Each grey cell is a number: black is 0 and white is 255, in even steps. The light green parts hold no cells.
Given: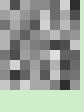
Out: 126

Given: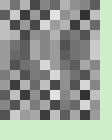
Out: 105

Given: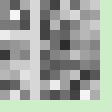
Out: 203

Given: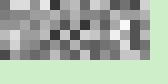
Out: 135

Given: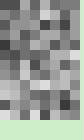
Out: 157

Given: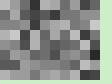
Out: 200

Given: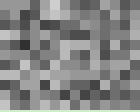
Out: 163

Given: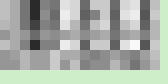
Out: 182
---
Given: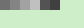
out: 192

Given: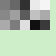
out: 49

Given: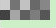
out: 194

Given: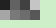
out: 98

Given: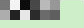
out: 72

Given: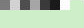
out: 58

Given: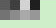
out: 63

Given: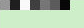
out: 118
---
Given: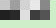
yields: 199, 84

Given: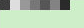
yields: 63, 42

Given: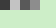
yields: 59, 141

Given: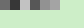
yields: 108, 164

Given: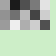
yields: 165, 80

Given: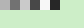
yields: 180, 39

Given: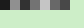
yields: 27, 72

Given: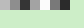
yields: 187, 43

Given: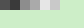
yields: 80, 201

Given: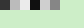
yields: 52, 134
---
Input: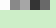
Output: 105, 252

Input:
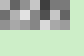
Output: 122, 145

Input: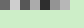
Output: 183, 105

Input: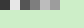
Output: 157, 55

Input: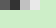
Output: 233, 90

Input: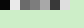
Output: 222, 6
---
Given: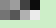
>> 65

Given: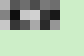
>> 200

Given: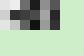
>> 62

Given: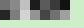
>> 192

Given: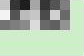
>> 187

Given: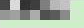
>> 51

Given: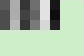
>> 66
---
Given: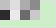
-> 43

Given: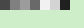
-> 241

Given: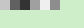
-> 239

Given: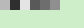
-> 110

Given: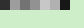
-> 199

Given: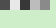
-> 138

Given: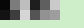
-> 95

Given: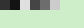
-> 109

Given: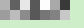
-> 253

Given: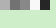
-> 38
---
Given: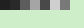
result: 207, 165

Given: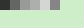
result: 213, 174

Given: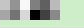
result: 247, 216

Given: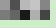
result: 197, 185

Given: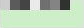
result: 234, 205

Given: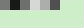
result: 215, 173

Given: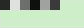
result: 224, 161

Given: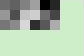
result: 215, 206

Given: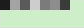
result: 205, 163
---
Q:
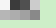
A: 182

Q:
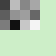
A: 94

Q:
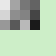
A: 213

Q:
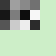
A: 22

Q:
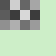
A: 92

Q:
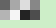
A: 180

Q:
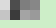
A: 197
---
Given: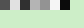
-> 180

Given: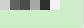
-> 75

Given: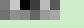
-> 135

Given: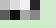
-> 92

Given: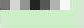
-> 35

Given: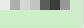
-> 195

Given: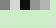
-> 214
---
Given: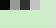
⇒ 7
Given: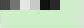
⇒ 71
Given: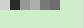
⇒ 209
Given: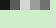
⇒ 23
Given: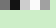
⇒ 115
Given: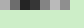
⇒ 174
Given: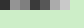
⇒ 48
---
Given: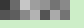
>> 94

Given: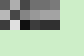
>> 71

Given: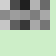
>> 157

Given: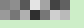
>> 119

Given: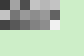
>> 118

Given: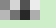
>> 114

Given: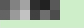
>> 154

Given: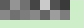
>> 113
